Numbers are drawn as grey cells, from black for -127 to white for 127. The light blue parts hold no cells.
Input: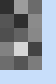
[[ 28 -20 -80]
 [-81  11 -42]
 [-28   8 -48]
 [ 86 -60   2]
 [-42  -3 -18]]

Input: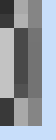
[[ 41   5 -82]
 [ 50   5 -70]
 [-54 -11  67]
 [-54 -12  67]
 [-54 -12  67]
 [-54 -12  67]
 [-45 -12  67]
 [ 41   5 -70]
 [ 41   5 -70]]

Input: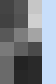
[[-41  70 -59]
 [-45  80 -62]
 [ -2  36 -39]
 [-31 -53  -5]
 [-92 -86 -22]
 [-88 -85 -21]]

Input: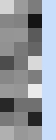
[[  27   -3   84]
 [   2 -107    6]
 [  22  -37   21]
 [  -6  -26   18]
 [  -8   89  -51]
 [  15   -2    7]
 [  22  107   25]
 [ -15  -15  -88]
 [   5  -92   -6]
 [  24   30   48]]

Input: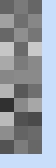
[[ -5 -25 -27]
 [-16   7  33]
 [ 15  -9 -24]
 [-21  73  70]
 [ -4   9  41]
 [ 10  10   7]
 [-39 -16  52]
 [ 10  39 -79]
 [-46 -53  58]
 [-27 -21  13]
 [ -3 -24 -44]]

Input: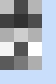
[[-54  53  65]
 [-78 -51 -63]
 [ 78  49  45]
 [-45 127 116]
 [ -6  46 -37]]
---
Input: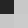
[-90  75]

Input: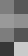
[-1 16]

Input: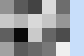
[18 54 74 -7]

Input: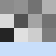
[ 11 -46  78]

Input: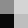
[13 62]

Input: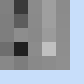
[  0 -34   9  64  15]

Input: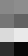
[  8 -29]

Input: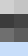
[ 80 -58]

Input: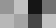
[21 36]
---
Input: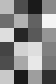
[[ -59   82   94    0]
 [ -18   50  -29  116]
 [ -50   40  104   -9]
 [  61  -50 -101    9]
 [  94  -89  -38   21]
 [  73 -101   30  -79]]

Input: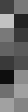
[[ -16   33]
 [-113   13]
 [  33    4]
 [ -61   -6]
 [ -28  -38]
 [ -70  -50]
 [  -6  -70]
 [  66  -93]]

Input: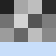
[[-13  83 -43  -2]
 [-94  39  62 -83]
 [ 28 -24  62   9]]

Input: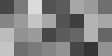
[[  6  27  69  39 -44 -65  51  39]
 [ 60  18  27 -56 -35 -25  51 -25]
 [-56  -4  91 -44 -35  39  27 -16]
 [ 69 -16  -4   6  18 -56 -74  18]]

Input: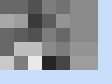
[[-23  62  62  10  -2  20  20]
 [ 40  29 -69 -34  20  10  10]
 [ 73  -2 105 -90 -57  29  29]
 [-23 -23 -46  -2 -13  10  10]
 [-23 -34 -46  -2 -23  10  10]]

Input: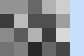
[[-67  59 -47 -47  30]
 [ 20  20 -24  50  78]
 [-12   0 -88 -24 -56]
 [ 10 -36  50 -67  88]]

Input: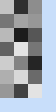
[[-30  99  -9]
 [ 47  88 -21]
 [ -9  35  23]
 [ 77   3 -90]
 [ 23 -61  99]
 [ 67 -80  13]
 [ 57 -99 -41]]

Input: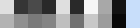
[[  51   16   -5    4   63  -14   72   28 -120]
 [  95  -74  -53  -86   95  -86  118   40 -109]]
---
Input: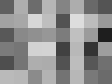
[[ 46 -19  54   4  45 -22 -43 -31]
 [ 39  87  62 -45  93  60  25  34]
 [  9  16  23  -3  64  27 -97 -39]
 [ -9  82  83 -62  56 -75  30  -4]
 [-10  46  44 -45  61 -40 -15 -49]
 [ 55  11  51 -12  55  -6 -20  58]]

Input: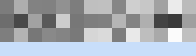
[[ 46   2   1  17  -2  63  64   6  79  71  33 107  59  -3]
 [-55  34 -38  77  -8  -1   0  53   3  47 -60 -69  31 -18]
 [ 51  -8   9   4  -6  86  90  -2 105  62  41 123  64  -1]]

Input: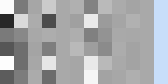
[[ -5  38  75  41  48   2  58  43  36  41 123]
 [ 90  44 -51  41  32 106  27  37  49  41 -87]
 [  8  40  45  41  46   0  19  41  40  41  -5]
 [-17  36  -1  41  57  30  11  44  35  41 -41]
 [-17  39 102  41  38 105  57  41  35  41 125]
 [ -3  43 -19  41  38 117  35  39  47  41 -35]]

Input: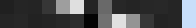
[[ -90  -91  -73   30   95  -91  -22  -88  -91  -88  -87  -90  -95]
 [ -88  -93  -91  -88  -82 -123  -14   96   20  -72  -92  -90  -90]]

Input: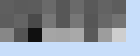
[[ -36  -35  -21  -40  -21  -38  -28  -34  -32]
 [ -27  -53   -8  -40   -8  -41  -24  -12  -34]
 [ -43 -111   37   35   41  -37   29   78    7]]

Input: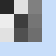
[[ 96   0 -87]
 [-66 -10 109]
 [-47 -17  97]]

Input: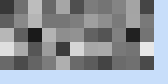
[[ -15   61  -23   38  -48   -3  -11    4   36  -58  -71]
 [   9   53   -9   -9   -1   31   14   -5   37   -6  -32]
 [ -32 -101   51   14   18  -29  -43    1  -94  -11   55]
 [  42  -41   28  -68   86   39   42   -6  -11  103   95]
 [ -52  -27   -3   47  -21  -35  -59  -20  -15  -53  -22]]
